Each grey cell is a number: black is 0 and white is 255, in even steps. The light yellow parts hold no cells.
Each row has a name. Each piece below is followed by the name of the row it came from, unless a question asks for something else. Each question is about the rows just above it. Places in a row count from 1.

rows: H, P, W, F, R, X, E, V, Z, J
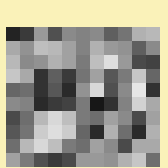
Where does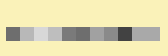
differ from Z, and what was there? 9, [74]
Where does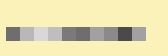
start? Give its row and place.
E, 2
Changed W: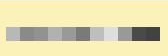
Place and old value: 5, [161]

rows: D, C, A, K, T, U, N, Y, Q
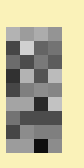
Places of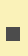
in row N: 2 3 4
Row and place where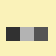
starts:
K, 1
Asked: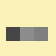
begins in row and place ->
Y, 1

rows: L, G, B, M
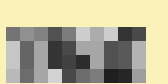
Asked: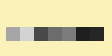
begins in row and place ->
M, 3
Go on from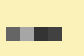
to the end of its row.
[ 44 166  81  89 179]
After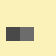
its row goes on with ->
[124  31  38 158]
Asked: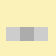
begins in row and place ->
L, 6
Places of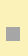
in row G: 3 6 7
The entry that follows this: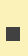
[44]

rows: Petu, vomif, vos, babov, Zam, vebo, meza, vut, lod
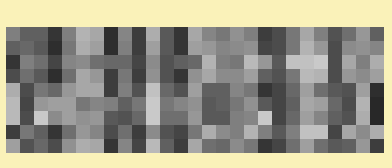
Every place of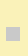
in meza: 3 11 19
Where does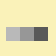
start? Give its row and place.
vos, 18
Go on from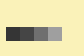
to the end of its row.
[111  89  96 151  61]

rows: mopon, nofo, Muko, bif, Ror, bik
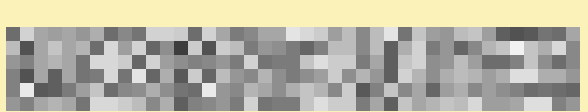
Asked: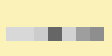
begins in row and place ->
Muko, 7
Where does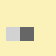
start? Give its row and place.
nofo, 10
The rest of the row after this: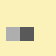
[204 102 188 150 136 180 142 123 142 158 204 142 180 150  95 210 180 142
 174 188 180 158 174 222 222 174 174 150]

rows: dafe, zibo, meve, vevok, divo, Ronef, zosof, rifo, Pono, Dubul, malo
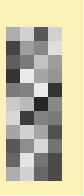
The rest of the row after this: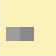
[222]
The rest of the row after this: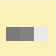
[52]
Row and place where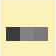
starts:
zosof, 2
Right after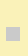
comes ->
[186]

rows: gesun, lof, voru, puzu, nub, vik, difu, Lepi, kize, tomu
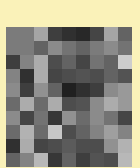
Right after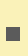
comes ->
[77]
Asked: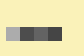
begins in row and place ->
voru, 3
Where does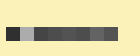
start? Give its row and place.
puzu, 2

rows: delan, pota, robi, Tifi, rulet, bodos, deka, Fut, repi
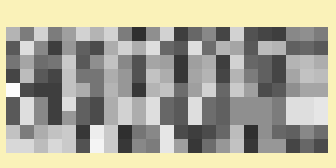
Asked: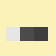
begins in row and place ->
Fut, 12
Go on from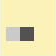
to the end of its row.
[244 202  55 136 124 230 159  55 109 151 194  55 151 151  69 103  75]
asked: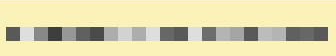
pota
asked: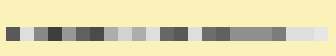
deka
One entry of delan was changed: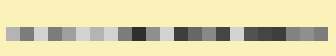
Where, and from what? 21, [136]
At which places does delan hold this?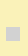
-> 3 6 8 12 17

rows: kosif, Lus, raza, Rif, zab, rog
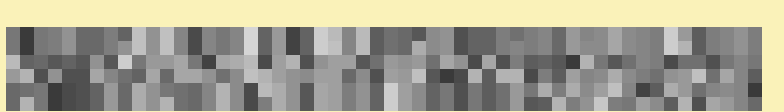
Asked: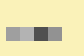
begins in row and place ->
raza, 20
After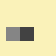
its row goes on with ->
[ 93 172 153 112 133 139 133  58]
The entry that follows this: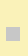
[125]
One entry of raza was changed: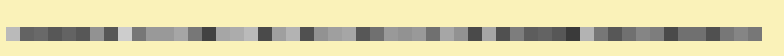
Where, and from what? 25, [159]
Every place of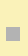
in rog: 2 12 16 40 49

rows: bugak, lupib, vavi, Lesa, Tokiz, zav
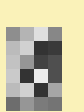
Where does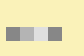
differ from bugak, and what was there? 1, [142]
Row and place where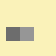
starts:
zav, 1
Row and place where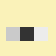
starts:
Lesa, 1

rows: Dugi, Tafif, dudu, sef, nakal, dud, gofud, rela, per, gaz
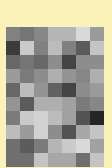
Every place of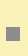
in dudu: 4 6 7
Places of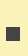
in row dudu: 5

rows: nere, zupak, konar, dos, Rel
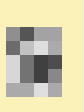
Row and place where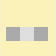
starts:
Rel, 2
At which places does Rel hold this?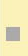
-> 1 2 4

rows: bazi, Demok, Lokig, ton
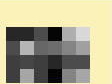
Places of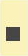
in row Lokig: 2
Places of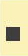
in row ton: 1 3
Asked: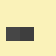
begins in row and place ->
Lokig, 2
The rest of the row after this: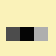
[216]
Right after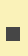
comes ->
[62]
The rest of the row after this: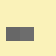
[132 160]

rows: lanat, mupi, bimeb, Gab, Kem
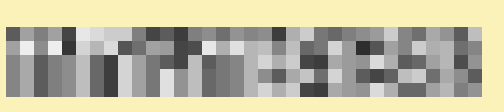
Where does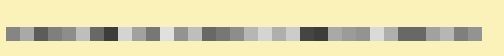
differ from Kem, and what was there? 17, [133]
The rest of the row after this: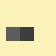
[127 141 111 147 133 141  61 175 204 119 104 127 141 155 204 133 111 169
 147  92 190]
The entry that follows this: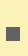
[190]
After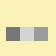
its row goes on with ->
[ 46  85 161 133 204 175 182 111 133]

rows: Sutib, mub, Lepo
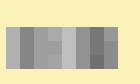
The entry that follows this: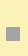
[191]
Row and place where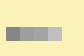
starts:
Lepo, 2
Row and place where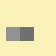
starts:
Lepo, 6
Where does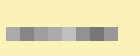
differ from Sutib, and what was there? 1, [176]
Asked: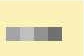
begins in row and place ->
Lepo, 4

